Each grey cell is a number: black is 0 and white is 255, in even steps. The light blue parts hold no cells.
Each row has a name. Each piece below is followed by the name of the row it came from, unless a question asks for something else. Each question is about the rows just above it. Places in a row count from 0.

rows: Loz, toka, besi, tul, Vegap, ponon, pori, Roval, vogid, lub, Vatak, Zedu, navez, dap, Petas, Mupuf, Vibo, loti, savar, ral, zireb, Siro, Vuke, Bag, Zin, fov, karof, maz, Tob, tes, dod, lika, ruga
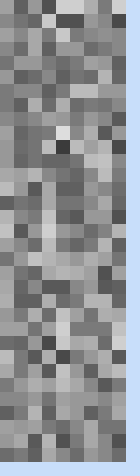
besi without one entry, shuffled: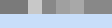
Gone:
[144]
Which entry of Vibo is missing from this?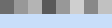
[130]

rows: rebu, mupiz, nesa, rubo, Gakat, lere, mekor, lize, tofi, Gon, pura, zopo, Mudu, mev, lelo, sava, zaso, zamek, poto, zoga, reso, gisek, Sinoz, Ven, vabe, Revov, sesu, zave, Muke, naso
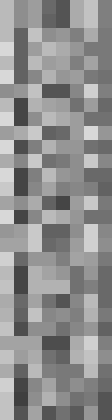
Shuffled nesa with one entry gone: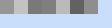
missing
[171]
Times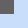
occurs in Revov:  1
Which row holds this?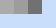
tofi
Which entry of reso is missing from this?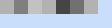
[105]
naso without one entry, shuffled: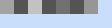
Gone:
[90]
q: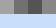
gisek

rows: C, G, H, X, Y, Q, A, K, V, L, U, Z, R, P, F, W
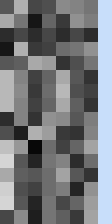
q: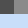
C
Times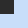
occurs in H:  4

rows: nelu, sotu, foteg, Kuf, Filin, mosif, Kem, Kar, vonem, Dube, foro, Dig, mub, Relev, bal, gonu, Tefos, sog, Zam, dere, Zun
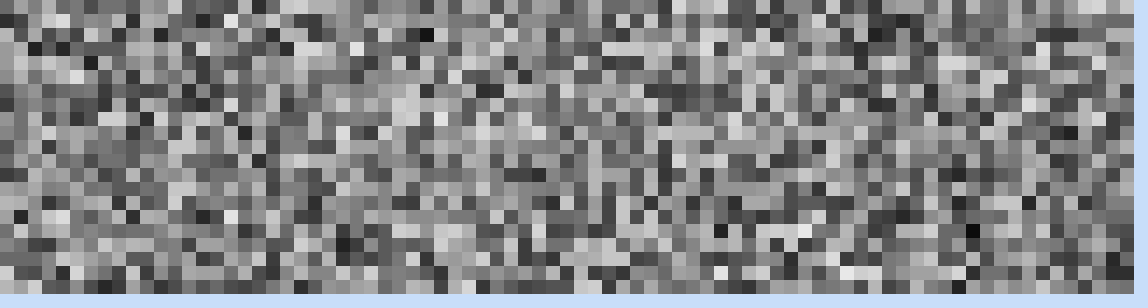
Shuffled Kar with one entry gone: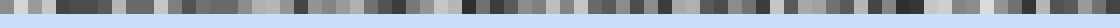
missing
[98]
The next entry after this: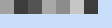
[182]
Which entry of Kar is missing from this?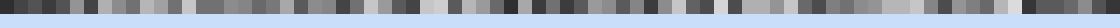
[190]
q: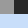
foteg
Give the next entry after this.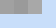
[206]
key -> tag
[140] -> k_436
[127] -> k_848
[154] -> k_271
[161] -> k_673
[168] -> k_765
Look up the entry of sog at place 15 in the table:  k_673

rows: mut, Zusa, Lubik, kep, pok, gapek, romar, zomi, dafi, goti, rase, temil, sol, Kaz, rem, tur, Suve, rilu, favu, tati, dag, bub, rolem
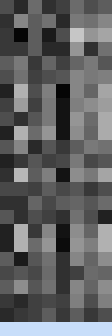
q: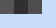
tur
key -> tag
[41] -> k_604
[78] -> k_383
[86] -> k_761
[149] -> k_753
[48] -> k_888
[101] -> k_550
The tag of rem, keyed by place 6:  k_761
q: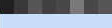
temil

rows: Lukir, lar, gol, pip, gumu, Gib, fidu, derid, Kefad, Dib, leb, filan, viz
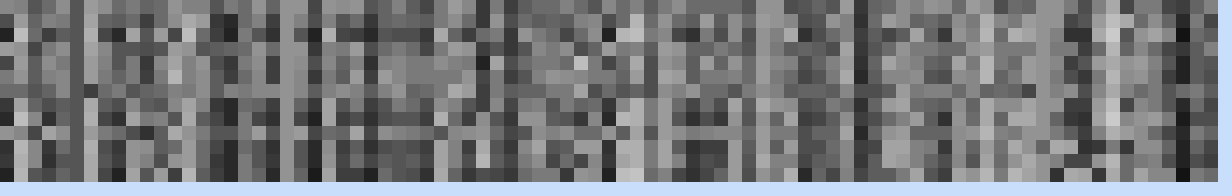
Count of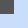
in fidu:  6
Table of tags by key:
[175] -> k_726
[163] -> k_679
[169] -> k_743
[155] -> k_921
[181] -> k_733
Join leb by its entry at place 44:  k_726
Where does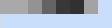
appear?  Kefad
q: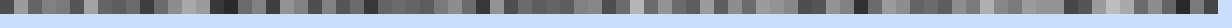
lar
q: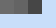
fidu
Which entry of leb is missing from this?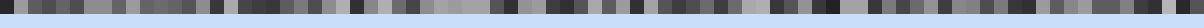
[114]
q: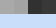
leb

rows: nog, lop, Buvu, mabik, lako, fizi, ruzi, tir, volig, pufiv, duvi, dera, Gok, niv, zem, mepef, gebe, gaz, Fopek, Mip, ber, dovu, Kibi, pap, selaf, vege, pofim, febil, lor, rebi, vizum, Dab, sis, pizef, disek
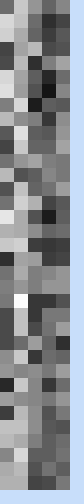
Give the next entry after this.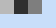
[163]
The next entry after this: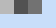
[94]
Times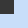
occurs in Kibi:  1
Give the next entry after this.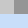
[100]
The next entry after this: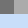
[126]
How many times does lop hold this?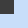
0

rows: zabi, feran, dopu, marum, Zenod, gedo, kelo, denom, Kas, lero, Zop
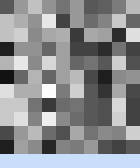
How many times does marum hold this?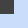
3
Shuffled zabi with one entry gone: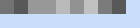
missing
[95]

